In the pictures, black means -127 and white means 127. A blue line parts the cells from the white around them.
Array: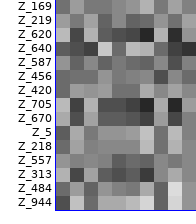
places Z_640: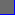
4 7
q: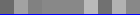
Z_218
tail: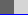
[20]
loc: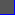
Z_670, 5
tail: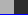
[20]

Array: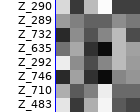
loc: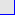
Z_483, 0
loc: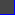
Z_483, 5
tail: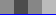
[27]

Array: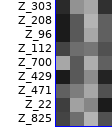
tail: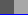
[-31]
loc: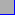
Z_700, 2

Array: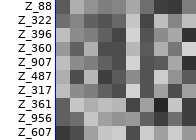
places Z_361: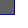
0
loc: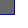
Z_322, 4
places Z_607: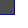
1 5

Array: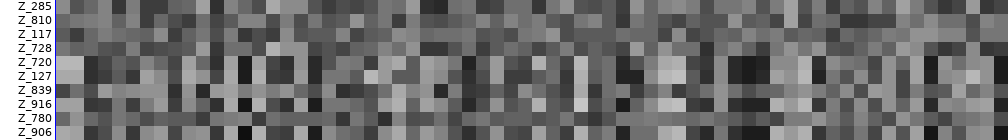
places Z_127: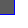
4 21 24 25 34 38 45
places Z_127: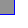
10 52 59 64 66

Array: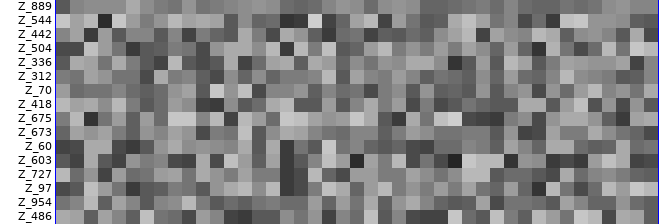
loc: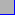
Z_504, 35
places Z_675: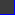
24 31 40
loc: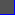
Z_418, 38

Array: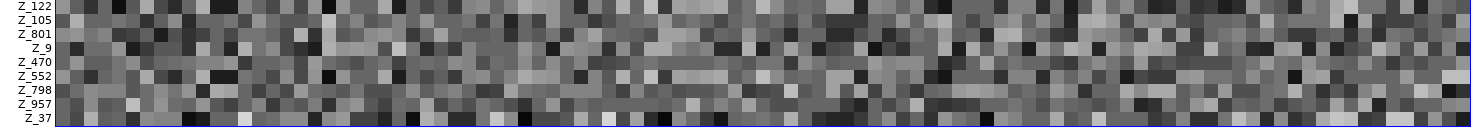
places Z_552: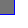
4 13 49 82 83 87
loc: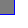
Z_957, 18
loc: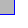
Z_122, 50
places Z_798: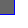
13 15 19 24 29 35 43 47 54 62 74 75 89 95
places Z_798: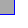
11 76 78 79
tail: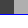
[-25 -11 -84 -90  25  33 -90  11 -90 -54 -39  47  11 -47  25 -61   3 -84]

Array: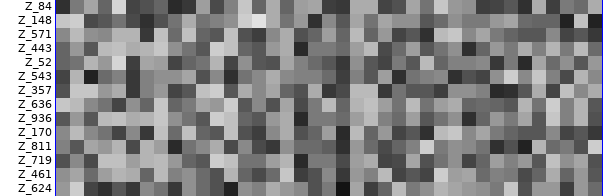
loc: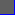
Z_811, 19
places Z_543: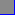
11 14 16 27 33 38
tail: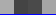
[-46 -12  16 -59 -26  30   1  24 -40  64  16  37 -46]
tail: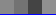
[-26  70 -26  -5  37  24  77 -40   9 -46  37 -53  -5  58 -26  52  64  30
 -12  58 -12  30  44 -26 -20 -26 -40  52 -12  77   1  52 -40]

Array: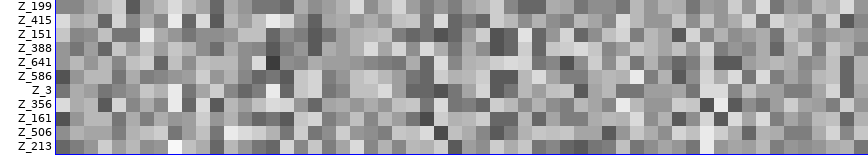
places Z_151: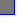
4 5 9 19 26 51
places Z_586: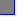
6 19 36 37 42 51
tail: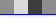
[  7  44  30  30  22   7  -1  -9  44 -24  90   7  50  56  77  90  84  -9
   7 -44  14  77  14  77  -9  50   7 -24  -1  70 -37 -37  30  44  56  44
   7  22  64 -24  50]
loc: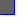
Z_415, 18
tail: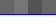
[ 30  77 -44 -24  98 -24  22  84 -24  14  64  84  -1  56  37 -37  84   7
  50  14  30  44  -9  64  30  14  30  37  22]
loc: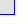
Z_151, 33
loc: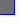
Z_388, 11

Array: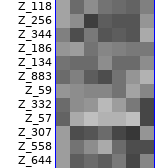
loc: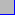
Z_332, 3
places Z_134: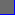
1 2 4 5

